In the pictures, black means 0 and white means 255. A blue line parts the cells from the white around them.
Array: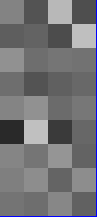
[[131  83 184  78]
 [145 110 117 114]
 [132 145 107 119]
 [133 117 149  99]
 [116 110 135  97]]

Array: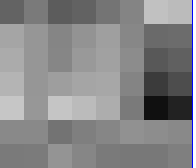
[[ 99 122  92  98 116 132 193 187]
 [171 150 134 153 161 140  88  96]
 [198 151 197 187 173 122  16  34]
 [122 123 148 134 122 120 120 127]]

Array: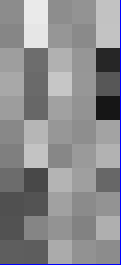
[[140 234 141 147 194]
 [158 109 177 150  38]
 [157 103 161 147  22]
 [127 195 135 154 178]
 [ 80  83 161 139 147]
 [ 94  93 171 146 140]]

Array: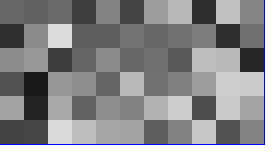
[[103  96 105  62 131  68 157 184  45 192 133]
 [140 152  61 101 138 103 111  89 190 185  38]
 [163  35 169  98 141 130 178 204  77 202 164]]

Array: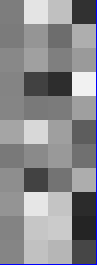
[[125 228 192  49]
 [136 160 127 154]
 [133 121 123 159]
 [121 138 153 112]
 [148 230 196  43]
 [133 193 182  70]]

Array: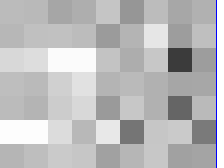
[[187 185 166 174 197 150 188 167 177]
 [216 221 251 251 195 173 199  59 157]
 [187 180 204 216 154 199 177 101 186]
 [181 190 202 198 161 182 199 161 164]]
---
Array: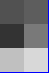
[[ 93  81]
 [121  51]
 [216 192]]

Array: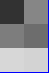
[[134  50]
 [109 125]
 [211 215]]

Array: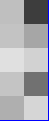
[[ 61 191]
 [166 195]
 [210 224]
 [113 196]
 [214 175]]

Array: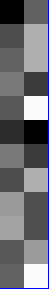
[[ 97   1]
 [174  77]
 [174  98]
 [ 59 120]
 [251  88]
 [  1  44]
 [ 59 120]
 [174  77]
 [ 78 153]
 [ 78 163]
 [155  88]
 [251  98]]

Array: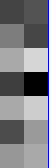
[[ 83  68]
 [ 70 125]
 [213 169]
 [  0  62]
 [205 169]
 [153  76]
 [168 150]]

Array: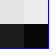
[[236 226]
 [  6  30]]

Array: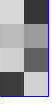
[[ 53 216]
 [155 187]
 [ 96 207]
 [209  61]]
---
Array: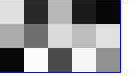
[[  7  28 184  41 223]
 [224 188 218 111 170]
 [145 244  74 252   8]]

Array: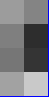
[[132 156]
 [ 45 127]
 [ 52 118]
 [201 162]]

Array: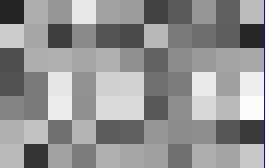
[[188  97 150  91  66 156 161 231 150 173  36]
 [ 39  94 111 123 184  75  84 138  62 165 203]
 [168 163 154 139  98 144 175 166 175 174  78]
 [238 159 234 124 113 209 208 146 229 123  82]
 [252 185 216 142  88 217 217 143 236 122 132]
 [ 58  86 141 140 149  96  93 179 113 194 175]
 [199 164 174 113 159 165 175 124 162  52 186]]

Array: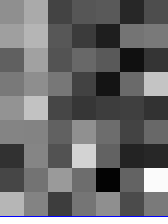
[[ 77  39  89  86  67 170 143]
 [121 116  30  59  87 181 159]
 [ 52  16  89 104  83 161  96]
 [196 106  20  66 119 142 121]
 [ 50  63  61  54  70 194 147]
 [104  67 109 144  97 131 132]
 [ 39  35  98 211  82 133  49]
 [251  99   3 109 154 115  70]
 [122  75 143 117  61 131 182]]

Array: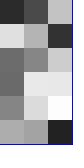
[[195  74  43]
 [ 50 180 224]
 [205 134 108]
 [232 233 106]
 [253 219 133]
 [ 34 163 173]]

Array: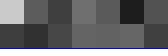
[[ 82  29  90 111  63  92 202]
 [ 64 102  98 100  71  49  62]]

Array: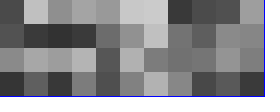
[[158  80  75  57 203 200 153 164 143 192  74]
 [134 138  94 115 192 145 108  58  50  58  82]
 [126 148 117 113 124 177  86 180 157 167 138]
 [ 58  89  72 135 178 129  79 124  56  95  53]]
